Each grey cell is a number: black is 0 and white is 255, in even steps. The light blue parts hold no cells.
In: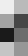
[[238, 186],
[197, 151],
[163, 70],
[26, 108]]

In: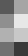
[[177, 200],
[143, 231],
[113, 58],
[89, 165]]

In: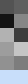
[[178, 61],
[157, 197],
[145, 125],
[83, 95],
[20, 134]]

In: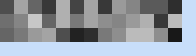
[[111, 133, 199, 101, 176, 121, 164, 142, 133, 154, 176, 56, 187],
[101, 121, 154, 164, 78, 34, 46, 121, 142, 187, 187, 142, 24],
[78, 164, 101, 56, 176, 68, 164, 56, 154, 133, 90, 90, 46]]

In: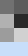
[[177, 41],
[156, 209],
[113, 92]]

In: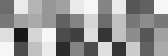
[[246, 76, 192, 234, 43, 132, 76, 222, 53, 204, 97, 170],
[222, 24, 213, 246, 76, 64, 222, 53, 192, 141, 86, 161],
[120, 161, 170, 150, 97, 132, 213, 108, 192, 120, 141, 120],
[108, 234, 180, 150, 161, 234, 246, 132, 234, 86, 97, 246]]
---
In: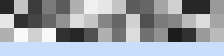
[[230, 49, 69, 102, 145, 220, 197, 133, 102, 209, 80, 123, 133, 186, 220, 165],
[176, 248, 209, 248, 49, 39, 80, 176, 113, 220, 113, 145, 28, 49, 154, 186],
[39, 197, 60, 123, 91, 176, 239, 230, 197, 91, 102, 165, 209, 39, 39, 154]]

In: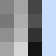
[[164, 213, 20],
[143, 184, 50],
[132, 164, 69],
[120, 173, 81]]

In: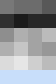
[[219, 230, 207, 187],
[175, 197, 163, 151],
[142, 175, 163, 187],
[120, 108, 108, 88],
[48, 27, 39, 39]]

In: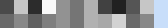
[[105, 136, 96, 127, 146, 117, 177, 168, 210, 105, 136],
[74, 198, 44, 249, 146, 117, 177, 65, 33, 85, 198]]

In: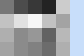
[[194, 225, 246, 194, 163],
[175, 139, 151, 98, 184],
[163, 139, 129, 108, 175],
[119, 76, 56, 35, 204]]

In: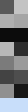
[[184, 45],
[175, 165],
[144, 23],
[123, 154],
[89, 195],
[67, 78],
[12, 12]]
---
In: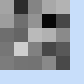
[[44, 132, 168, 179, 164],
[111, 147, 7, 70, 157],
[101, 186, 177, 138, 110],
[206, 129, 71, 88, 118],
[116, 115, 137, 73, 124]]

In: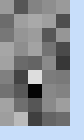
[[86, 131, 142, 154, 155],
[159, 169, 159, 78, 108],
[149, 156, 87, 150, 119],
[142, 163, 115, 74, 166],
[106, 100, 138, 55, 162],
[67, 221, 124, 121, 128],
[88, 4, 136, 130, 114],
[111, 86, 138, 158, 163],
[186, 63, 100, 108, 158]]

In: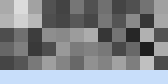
[[219, 162, 82, 67, 118, 81, 112, 68, 80, 115, 161, 170],
[208, 184, 78, 70, 88, 71, 119, 84, 138, 55, 167, 179],
[112, 61, 142, 137, 156, 172, 54, 116, 38, 177, 82, 77],
[127, 57, 78, 153, 123, 130, 120, 72, 104, 31, 172, 102],
[85, 121, 159, 132, 104, 145, 131, 162, 126, 192, 75, 69]]

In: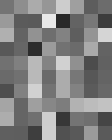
[[142, 171, 150, 205, 159, 93, 108, 116],
[91, 90, 232, 40, 99, 120, 60, 154],
[99, 146, 110, 130, 94, 148, 213, 176],
[102, 44, 155, 114, 107, 170, 99, 88],
[128, 185, 131, 209, 144, 76, 97, 113],
[113, 185, 106, 172, 119, 87, 100, 106],
[129, 209, 115, 172, 130, 91, 104, 78],
[101, 159, 135, 125, 178, 188, 194, 165],
[101, 112, 206, 55, 116, 111, 69, 173],
[94, 62, 207, 81, 89, 155, 90, 95]]

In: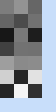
[[147, 102, 125],
[75, 113, 101],
[121, 29, 23],
[114, 113, 64],
[138, 140, 158],
[38, 226, 208],
[244, 48, 37]]

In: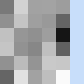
[[210, 162, 163, 157, 121],
[196, 159, 153, 100, 144],
[150, 144, 158, 21, 193],
[146, 135, 191, 96, 197],
[187, 148, 201, 199, 145],
[225, 162, 190, 250, 101]]

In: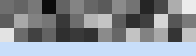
[[100, 120, 11, 99, 132, 102, 90, 139, 115, 37, 72, 173, 236, 111],
[169, 130, 118, 56, 109, 180, 196, 92, 46, 63, 213, 86, 122, 92],
[107, 65, 99, 47, 57, 49, 139, 103, 195, 130, 169, 52, 194, 227]]
